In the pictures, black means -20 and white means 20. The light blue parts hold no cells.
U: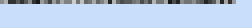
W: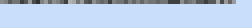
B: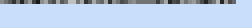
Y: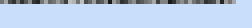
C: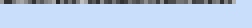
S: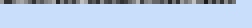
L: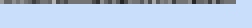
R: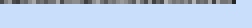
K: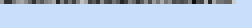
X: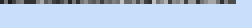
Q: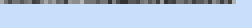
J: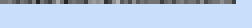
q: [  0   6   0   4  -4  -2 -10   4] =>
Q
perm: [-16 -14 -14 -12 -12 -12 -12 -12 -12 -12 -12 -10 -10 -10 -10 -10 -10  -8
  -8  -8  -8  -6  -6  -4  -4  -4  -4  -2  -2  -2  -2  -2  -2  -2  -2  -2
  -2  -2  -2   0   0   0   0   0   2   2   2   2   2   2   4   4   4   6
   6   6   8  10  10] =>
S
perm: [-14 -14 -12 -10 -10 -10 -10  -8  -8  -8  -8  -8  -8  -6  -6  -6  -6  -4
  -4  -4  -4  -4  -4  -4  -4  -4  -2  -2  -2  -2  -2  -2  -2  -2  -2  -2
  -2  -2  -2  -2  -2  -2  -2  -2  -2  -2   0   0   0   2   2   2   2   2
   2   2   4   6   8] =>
L

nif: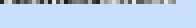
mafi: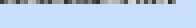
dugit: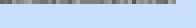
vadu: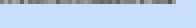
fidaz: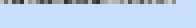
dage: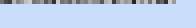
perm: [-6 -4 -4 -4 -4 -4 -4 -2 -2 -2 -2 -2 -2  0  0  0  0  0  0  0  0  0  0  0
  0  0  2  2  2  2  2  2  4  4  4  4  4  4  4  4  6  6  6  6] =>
dugit
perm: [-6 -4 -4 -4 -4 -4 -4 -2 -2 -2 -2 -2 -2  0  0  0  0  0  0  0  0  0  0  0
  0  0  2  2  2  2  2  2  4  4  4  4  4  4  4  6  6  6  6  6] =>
vadu
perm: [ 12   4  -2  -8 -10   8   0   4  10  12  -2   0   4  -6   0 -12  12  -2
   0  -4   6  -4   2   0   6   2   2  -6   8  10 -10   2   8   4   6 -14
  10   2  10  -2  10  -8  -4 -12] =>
dage
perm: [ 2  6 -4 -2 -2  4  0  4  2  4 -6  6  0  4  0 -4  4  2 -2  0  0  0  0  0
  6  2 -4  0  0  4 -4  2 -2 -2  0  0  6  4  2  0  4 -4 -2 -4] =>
dugit
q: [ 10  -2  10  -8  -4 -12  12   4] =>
dage

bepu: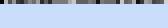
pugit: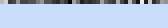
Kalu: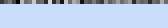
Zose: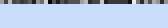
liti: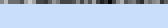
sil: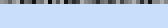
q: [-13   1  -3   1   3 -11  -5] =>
liti
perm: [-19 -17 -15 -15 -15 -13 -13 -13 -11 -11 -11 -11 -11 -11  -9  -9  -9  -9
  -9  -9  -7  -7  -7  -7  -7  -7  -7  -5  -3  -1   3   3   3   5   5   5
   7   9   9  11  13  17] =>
pugit
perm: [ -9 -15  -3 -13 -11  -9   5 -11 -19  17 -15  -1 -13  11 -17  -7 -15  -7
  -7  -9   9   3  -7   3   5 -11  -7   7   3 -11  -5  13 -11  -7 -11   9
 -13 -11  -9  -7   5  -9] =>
Zose
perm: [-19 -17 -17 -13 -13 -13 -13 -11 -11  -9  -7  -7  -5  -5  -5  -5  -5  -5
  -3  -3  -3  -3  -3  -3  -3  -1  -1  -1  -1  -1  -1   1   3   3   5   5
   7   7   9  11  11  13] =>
Kalu
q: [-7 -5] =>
bepu

